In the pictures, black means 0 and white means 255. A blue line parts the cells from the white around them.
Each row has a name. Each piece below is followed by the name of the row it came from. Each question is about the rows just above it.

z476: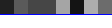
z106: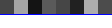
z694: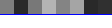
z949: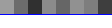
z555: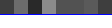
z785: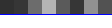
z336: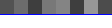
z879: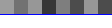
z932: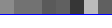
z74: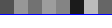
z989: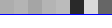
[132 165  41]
z694
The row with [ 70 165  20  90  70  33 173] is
z106
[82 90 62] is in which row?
z555

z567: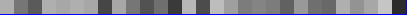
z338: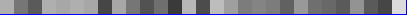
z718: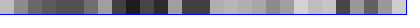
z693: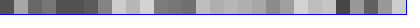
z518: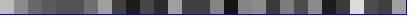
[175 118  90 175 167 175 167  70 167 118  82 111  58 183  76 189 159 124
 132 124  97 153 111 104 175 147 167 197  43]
z567
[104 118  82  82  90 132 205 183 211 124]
z693
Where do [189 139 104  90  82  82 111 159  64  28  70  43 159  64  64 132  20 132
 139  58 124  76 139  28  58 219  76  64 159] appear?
z518
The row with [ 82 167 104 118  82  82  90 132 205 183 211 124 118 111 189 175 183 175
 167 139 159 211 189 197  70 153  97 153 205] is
z693

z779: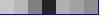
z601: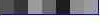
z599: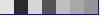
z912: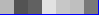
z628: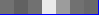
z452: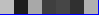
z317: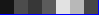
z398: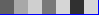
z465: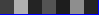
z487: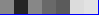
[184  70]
z317
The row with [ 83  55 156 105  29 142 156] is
z601

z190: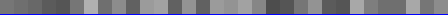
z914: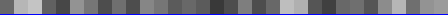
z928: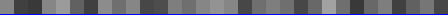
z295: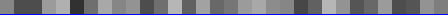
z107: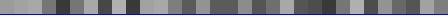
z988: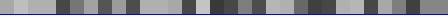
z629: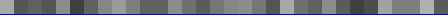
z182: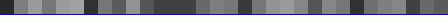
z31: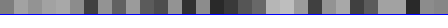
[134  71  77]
z928
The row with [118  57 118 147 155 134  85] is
z182
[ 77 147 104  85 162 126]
z107
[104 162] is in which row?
z928
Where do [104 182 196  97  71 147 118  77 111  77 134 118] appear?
z914

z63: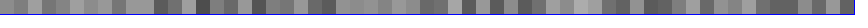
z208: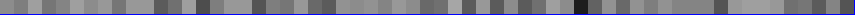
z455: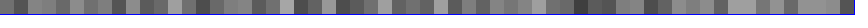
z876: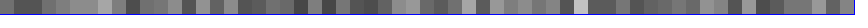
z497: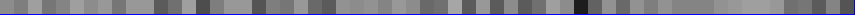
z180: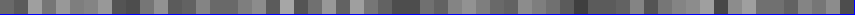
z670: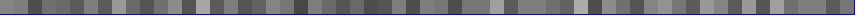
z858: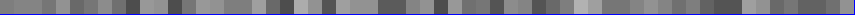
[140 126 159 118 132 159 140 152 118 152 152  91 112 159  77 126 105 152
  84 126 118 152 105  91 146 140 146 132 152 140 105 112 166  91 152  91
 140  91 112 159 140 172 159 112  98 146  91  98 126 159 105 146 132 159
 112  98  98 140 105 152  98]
z63
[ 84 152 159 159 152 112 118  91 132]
z208
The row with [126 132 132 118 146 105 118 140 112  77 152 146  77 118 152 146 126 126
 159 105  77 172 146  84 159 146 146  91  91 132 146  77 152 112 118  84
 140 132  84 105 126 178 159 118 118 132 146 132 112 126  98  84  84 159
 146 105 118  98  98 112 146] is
z858
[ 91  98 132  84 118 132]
z180

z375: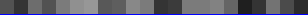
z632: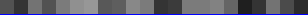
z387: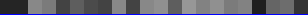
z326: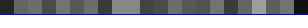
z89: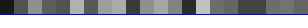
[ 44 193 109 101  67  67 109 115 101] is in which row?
z89
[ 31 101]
z387
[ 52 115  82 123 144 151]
z632
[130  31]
z387

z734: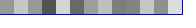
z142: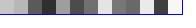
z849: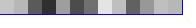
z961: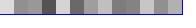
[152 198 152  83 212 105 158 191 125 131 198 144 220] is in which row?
z734
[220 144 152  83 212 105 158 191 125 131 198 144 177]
z961

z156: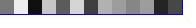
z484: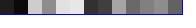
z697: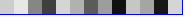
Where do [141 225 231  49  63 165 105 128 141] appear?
z484
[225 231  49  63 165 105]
z484
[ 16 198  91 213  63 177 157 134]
z156
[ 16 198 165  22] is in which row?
z697
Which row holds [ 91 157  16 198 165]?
z697

